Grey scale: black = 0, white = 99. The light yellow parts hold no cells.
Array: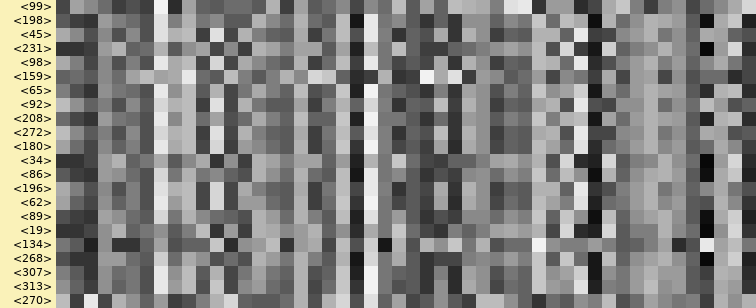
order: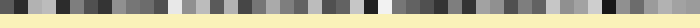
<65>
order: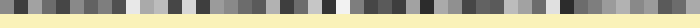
<180>
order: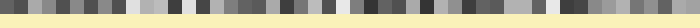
<45>
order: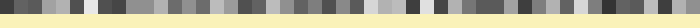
<92>
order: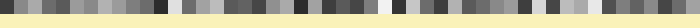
<180>
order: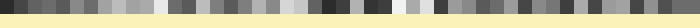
<159>
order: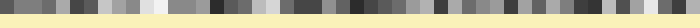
<180>

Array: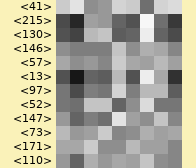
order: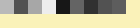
<13>
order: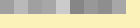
<57>
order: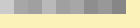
<57>
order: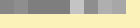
<146>
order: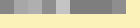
<146>

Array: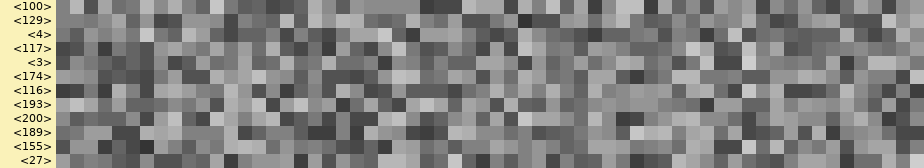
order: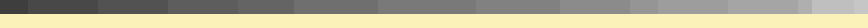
<117>
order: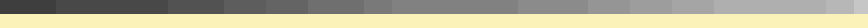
<116>
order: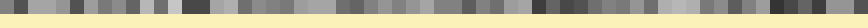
<155>
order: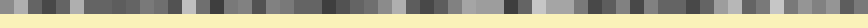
<4>
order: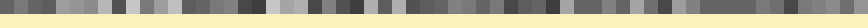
<4>
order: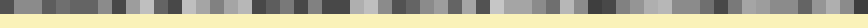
<200>

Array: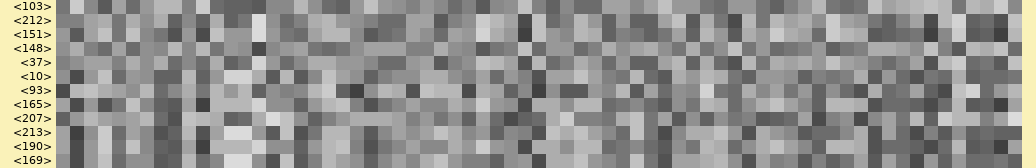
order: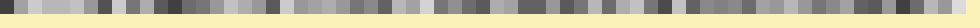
<151>
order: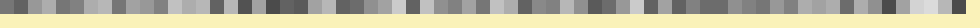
<212>
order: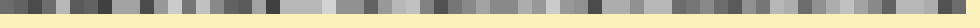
<190>
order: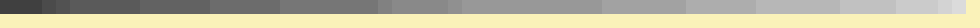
<151>
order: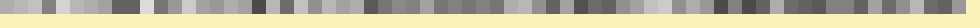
<212>
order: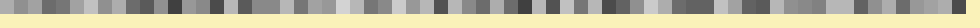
<190>

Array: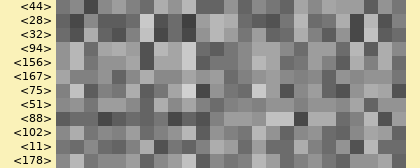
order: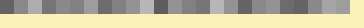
<102>
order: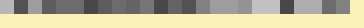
<88>
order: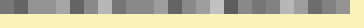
<178>
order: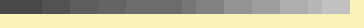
<32>
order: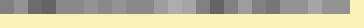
<51>

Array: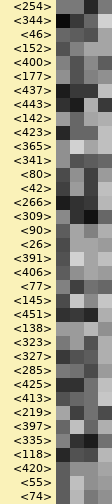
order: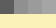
<406>
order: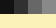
<309>
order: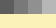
<74>
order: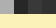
<451>

